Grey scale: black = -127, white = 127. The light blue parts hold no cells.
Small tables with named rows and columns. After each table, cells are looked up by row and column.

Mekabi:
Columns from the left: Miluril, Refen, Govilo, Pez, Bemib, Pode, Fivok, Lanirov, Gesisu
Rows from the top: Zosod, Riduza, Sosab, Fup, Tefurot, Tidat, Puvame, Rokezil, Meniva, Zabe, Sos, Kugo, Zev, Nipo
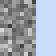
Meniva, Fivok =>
17
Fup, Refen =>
11
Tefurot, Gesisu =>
40
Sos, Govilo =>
79
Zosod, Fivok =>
61
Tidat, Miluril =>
8
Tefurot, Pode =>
-18
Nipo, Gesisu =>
17
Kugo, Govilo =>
34
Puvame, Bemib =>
-14
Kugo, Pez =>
4
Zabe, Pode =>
14
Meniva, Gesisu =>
18
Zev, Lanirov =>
28
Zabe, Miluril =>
1

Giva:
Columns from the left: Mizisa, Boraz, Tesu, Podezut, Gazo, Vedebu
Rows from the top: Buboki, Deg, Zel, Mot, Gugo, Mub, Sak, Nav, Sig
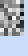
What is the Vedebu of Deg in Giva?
-92
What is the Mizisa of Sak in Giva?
-13
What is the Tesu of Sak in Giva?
-9
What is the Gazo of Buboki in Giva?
110
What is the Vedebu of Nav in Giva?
-2
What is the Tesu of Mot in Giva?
19
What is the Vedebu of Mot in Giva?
-105
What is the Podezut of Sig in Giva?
-19
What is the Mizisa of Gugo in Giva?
75
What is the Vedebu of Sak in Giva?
-77
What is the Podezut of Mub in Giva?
44
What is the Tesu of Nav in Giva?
86
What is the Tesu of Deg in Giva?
3
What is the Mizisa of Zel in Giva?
13
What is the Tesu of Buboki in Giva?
10
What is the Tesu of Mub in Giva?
19
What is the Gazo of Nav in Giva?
83
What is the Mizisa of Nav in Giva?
105

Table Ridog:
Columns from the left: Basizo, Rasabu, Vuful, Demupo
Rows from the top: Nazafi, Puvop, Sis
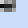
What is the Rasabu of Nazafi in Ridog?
17
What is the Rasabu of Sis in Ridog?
-14
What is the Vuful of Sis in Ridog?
-16
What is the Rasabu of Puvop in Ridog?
-90
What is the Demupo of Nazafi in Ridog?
-8
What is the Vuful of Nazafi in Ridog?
39
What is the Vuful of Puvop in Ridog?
-88
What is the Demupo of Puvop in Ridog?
-30
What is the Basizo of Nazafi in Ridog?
81
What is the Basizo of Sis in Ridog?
55
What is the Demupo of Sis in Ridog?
37
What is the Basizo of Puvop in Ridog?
-112

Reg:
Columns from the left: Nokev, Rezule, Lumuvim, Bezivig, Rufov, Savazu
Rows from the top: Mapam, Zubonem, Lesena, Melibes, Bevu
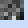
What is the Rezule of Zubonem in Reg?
-18
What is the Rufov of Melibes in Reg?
-46
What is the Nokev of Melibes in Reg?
-15
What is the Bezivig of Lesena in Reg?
-31
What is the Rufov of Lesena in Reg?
8
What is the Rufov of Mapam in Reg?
-69
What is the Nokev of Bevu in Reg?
-40
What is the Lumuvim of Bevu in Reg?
-30
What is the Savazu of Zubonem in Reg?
-20
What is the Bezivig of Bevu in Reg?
82
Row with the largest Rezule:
Melibes

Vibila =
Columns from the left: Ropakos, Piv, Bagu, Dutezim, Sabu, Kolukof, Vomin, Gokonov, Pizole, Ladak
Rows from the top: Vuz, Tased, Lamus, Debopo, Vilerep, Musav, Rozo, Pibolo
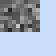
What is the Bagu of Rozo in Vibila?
-3
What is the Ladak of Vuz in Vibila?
-10
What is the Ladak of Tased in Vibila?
-63
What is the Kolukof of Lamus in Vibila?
-9
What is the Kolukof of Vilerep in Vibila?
33
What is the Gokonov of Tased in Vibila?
35
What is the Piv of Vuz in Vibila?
-37
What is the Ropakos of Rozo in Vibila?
27
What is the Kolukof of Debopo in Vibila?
-8

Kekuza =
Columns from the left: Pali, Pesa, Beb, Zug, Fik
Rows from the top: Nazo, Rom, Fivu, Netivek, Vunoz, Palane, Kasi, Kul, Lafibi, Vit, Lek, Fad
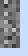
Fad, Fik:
-33
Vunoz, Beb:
-9
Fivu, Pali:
-22
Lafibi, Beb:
-1
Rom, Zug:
8
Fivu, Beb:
-3
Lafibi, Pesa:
12
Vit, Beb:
-79
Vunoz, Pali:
-7
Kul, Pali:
-34
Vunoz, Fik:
6
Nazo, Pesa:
65
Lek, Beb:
5
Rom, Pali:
-26
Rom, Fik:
-26
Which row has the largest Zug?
Kul

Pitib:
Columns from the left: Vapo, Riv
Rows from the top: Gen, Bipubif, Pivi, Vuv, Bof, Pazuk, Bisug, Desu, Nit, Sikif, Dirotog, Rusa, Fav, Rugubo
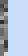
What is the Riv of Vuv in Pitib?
51
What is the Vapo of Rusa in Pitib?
-12
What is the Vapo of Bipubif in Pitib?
-56
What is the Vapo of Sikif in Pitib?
3
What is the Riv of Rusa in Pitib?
-70
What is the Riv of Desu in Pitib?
4
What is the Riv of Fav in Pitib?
-22
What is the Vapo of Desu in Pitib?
-23
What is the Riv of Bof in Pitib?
-3

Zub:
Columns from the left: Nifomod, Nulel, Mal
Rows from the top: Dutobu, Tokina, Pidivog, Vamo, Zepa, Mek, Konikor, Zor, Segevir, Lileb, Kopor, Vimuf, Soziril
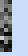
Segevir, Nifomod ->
-65
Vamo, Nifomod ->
-34
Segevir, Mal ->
-125
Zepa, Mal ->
-9
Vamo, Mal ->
-70
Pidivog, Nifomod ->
26
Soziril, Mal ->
-80
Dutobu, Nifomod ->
8
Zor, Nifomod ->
-85
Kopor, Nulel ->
8
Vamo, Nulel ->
-20
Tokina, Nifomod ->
12
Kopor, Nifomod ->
-112
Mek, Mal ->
18
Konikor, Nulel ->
-91
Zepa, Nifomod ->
-25
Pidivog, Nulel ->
-85
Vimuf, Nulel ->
-101

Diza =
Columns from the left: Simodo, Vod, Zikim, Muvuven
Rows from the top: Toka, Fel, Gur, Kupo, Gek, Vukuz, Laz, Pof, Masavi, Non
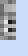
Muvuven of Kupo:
-6
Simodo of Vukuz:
24
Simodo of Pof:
22
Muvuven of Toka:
5
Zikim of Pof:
-94
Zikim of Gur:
50
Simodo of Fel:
-14

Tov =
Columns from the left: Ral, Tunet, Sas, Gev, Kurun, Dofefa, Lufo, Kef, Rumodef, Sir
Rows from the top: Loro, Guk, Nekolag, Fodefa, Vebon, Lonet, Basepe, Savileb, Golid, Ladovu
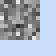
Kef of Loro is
38
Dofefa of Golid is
-30
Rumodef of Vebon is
-19
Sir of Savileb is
-58
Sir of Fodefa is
-50
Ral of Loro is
33
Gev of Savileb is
-46
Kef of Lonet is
1
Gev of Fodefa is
1
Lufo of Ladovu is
33
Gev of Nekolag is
-1
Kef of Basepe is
86
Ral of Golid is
8
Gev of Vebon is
22
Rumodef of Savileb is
27
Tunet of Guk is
63
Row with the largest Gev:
Lonet

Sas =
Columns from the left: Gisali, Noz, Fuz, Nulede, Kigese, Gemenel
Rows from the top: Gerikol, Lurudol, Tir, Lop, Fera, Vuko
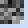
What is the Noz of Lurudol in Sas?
-59
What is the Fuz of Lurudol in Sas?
-89
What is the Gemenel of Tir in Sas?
38
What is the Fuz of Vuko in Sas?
-95
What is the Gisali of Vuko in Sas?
-69
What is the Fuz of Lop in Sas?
-8
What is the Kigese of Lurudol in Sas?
-19
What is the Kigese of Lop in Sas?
-36
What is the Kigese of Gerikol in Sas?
-34
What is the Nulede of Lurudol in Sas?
-69
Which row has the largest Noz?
Lop

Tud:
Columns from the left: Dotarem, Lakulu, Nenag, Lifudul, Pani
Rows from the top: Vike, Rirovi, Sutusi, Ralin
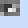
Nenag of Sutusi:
115
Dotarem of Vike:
-3
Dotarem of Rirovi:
-37
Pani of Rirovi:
20
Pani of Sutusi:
-25
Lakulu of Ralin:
-28
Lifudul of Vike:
-5
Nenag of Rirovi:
-72
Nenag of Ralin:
-10
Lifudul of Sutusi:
84

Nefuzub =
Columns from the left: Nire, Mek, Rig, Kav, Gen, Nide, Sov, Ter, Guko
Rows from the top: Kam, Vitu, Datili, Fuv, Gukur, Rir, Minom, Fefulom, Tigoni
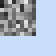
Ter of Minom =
-4
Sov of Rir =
96
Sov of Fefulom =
-41
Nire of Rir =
46
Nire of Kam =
-84
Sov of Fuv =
-3
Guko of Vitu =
-21
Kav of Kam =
-78
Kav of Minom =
-15
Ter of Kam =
-6
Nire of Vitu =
-100
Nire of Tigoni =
44
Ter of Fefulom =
53
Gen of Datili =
79
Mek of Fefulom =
52
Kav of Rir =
11
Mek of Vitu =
-26
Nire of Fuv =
-39

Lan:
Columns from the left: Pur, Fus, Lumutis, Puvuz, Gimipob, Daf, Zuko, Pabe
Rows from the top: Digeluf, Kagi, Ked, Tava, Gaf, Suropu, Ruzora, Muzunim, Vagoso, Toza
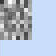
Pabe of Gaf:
-13
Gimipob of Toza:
-60
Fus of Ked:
-34
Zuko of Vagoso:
-54
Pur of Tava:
67
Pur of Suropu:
49
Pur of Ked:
4
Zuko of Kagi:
-45
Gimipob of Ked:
-6
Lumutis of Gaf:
-37
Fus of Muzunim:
7
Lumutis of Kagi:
69
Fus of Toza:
51
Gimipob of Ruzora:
73

